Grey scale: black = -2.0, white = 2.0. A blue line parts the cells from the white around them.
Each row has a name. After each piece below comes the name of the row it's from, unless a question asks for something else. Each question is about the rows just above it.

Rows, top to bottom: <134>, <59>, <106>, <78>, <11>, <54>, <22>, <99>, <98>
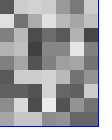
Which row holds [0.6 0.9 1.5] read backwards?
<59>
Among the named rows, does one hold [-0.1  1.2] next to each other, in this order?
yes
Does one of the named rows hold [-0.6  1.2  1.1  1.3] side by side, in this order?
no
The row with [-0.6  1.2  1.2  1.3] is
<54>

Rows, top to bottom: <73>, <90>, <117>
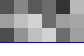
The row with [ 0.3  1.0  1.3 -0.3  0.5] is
<117>
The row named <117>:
[-0.8  0.3  1.0  1.3 -0.3  0.5]
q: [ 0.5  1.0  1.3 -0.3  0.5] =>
<90>
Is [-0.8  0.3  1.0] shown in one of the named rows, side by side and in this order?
yes

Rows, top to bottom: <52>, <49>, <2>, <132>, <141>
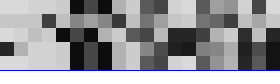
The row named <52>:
[ 1.4  1.4  1.3  1.3  1.2 -1.8 -0.9 -1.8  0.8  1.2 -0.6 -0.9  1.3  1.4
 -0.6  0.5  0.3  1.3 -0.9  1.4]
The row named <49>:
[ 1.1  1.1  1.1 -1.0  1.0  0.1  0.5  0.1 -1.1  1.0 -0.2  0.5  1.1  1.2
 -0.2 -0.4 -1.0  1.0  0.6  1.1]
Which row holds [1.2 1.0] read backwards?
<2>
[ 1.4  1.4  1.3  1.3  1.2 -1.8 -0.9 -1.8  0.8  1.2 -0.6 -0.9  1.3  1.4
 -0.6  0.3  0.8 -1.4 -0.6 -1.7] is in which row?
<141>
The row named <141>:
[ 1.4  1.4  1.3  1.3  1.2 -1.8 -0.9 -1.8  0.8  1.2 -0.6 -0.9  1.3  1.4
 -0.6  0.3  0.8 -1.4 -0.6 -1.7]

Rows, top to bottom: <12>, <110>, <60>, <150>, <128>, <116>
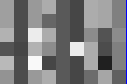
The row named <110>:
[ 0.5 -0.8  0.4 -0.4 -0.6 -0.9  0.7  0.6  0.0]
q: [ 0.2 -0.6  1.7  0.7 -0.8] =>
<150>
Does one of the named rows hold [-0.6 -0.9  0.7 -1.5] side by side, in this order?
yes
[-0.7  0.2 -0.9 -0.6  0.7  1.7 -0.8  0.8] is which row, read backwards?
<60>
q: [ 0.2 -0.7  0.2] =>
<60>

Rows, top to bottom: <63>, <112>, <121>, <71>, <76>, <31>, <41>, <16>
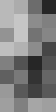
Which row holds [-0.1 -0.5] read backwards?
<31>
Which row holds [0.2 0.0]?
<112>
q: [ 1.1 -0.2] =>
<121>
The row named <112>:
[0.9 1.1 0.2 0.0]
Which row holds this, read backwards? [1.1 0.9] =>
<112>

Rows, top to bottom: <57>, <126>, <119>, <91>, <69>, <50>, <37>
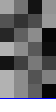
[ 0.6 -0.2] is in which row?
<57>
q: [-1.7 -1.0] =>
<69>
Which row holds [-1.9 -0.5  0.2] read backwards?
<37>
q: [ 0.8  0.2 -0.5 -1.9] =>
<37>

